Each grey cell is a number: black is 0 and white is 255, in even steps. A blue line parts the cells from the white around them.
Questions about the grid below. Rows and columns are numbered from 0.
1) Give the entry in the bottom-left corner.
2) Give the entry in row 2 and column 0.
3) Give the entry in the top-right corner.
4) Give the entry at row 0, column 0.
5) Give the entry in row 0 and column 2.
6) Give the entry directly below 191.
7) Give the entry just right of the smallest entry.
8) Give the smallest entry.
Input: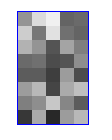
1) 55
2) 178
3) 106
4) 148
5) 240
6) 92
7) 156
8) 40

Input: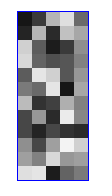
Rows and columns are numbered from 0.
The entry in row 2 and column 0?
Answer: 208
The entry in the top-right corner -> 106
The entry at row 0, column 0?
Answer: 22
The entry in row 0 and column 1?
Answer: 58
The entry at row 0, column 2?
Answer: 181
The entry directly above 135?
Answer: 129
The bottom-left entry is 223
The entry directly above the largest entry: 50
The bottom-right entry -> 122
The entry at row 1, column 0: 36
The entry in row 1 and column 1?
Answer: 181

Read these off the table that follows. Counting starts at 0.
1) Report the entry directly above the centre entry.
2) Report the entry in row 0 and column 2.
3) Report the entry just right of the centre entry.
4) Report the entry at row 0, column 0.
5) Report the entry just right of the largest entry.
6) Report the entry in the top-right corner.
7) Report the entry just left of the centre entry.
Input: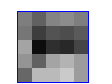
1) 83
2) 132
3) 40
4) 126
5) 156
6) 126
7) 13

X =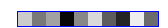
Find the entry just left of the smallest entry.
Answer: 162
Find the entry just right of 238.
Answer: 108
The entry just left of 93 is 217

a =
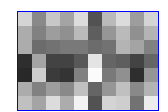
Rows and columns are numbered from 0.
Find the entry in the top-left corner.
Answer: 212
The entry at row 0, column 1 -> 137
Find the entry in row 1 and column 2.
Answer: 157
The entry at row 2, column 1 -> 108
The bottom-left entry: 192
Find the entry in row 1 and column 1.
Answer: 129
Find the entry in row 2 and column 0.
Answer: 172
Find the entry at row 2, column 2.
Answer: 114
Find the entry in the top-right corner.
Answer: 212
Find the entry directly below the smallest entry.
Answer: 172
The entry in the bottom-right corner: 236
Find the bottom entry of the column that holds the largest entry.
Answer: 82
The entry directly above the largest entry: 228
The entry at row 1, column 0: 172
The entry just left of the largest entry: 129

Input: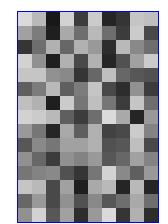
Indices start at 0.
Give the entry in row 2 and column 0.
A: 53
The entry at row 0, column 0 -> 218
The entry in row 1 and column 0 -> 161
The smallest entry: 24
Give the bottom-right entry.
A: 45
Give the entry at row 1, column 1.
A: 124
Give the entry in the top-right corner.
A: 191
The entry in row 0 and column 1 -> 185
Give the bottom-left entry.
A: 145
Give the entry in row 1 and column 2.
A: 31
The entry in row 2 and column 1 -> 110
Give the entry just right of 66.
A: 73

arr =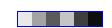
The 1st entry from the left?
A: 232
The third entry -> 91
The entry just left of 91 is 164

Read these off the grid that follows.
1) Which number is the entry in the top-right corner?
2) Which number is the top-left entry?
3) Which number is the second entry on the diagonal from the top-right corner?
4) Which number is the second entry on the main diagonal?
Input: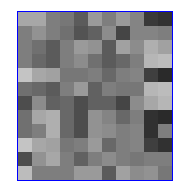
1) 49
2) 167
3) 132
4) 146

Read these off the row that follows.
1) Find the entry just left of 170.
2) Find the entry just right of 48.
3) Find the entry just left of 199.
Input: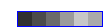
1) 199
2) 75
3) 155

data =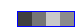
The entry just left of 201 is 118
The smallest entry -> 64
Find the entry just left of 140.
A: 201

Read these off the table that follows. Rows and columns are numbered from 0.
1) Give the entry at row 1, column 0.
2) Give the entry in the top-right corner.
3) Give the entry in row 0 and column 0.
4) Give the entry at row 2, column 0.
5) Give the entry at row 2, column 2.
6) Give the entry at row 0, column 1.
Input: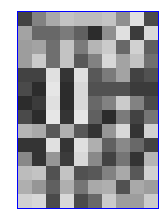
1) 163
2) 74
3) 66
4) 157
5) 111
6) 130
